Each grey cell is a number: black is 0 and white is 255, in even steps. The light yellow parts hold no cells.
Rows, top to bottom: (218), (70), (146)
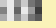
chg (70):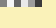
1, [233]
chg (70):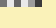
0, [130]

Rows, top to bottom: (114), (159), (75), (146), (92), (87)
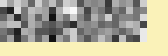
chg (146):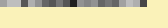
10, [45]
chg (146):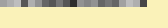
1, [190]
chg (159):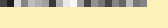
3, [118]
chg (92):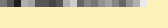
18, [133]
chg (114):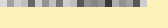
3, [175]

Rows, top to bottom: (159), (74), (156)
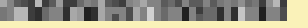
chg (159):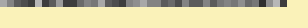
37, [61]
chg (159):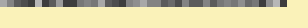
11, [106]
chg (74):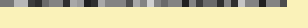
1, [131]
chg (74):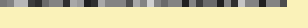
31, [47]
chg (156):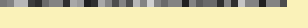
19, [168]
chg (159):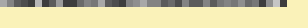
39, [183]

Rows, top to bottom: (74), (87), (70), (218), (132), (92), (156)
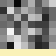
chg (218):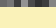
5, [62]
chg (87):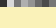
7, [105]
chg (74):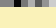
0, [118]

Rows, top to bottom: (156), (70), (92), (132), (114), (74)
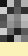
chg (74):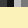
2, [176]
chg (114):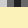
3, [90]

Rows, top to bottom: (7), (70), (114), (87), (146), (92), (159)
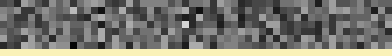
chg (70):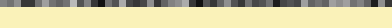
6, [143]
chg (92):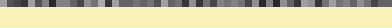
15, [71]
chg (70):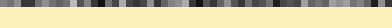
16, [83]
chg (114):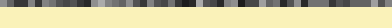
45, [99]

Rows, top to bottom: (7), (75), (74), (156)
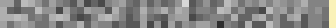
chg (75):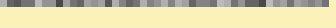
14, [147]
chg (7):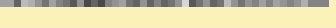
33, [161]
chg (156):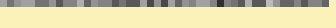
4, [147]
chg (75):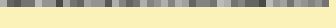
34, [147]

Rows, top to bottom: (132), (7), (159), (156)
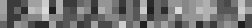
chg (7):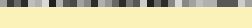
27, [149]
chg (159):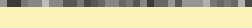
25, [103]
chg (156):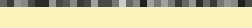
7, [161]
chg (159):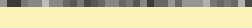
9, [87]
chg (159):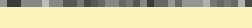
3, [119]
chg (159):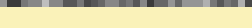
31, [103]

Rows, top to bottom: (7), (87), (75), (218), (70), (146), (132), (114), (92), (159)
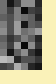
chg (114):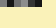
2, [96]
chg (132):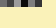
4, [141]
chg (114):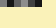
4, [53]
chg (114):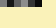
5, [22]
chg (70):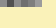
2, [156]
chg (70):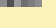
5, [156]

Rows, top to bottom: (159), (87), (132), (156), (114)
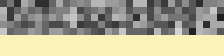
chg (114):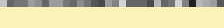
17, [197]
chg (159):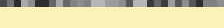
18, [74]

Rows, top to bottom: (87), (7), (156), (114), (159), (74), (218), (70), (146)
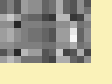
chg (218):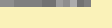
8, [142]
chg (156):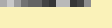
12, [157]
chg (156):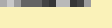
3, [114]
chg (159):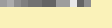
7, [84]
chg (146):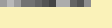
5, [114]
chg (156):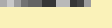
6, [68]
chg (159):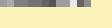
2, [142]

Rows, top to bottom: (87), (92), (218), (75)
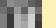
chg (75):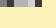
3, [166]
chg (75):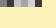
2, [180]
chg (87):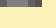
1, [140]
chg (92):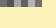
2, [153]
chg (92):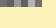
1, [84]
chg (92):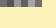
4, [180]
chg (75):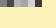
1, [59]

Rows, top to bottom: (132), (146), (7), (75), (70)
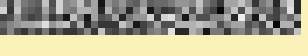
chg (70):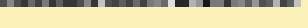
17, [105]
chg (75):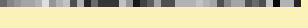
37, [66]

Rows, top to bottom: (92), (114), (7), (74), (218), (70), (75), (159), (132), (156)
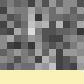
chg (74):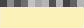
11, [167]
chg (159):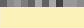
1, [124]
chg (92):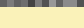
5, [139]
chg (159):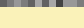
11, [139]

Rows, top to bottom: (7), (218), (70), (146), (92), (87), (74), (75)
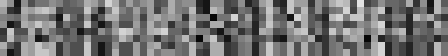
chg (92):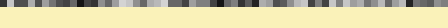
59, [127]
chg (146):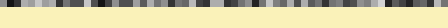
35, [127]
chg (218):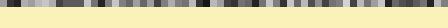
58, [52]
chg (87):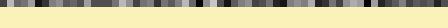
57, [143]
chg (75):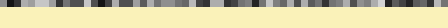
7, [173]
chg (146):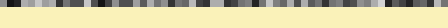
2, [52]

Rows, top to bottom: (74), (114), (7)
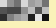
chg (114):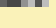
0, [83]
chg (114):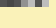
2, [71]
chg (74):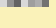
2, [114]
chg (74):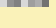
2, [114]
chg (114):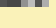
6, [189]
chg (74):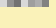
6, [114]
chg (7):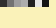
1, [129]

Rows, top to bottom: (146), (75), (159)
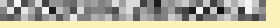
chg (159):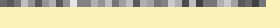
14, [160]
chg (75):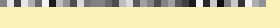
19, [105]
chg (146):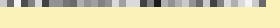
23, [160]

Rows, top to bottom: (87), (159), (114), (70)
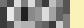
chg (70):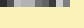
0, [59]
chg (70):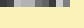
1, [85]

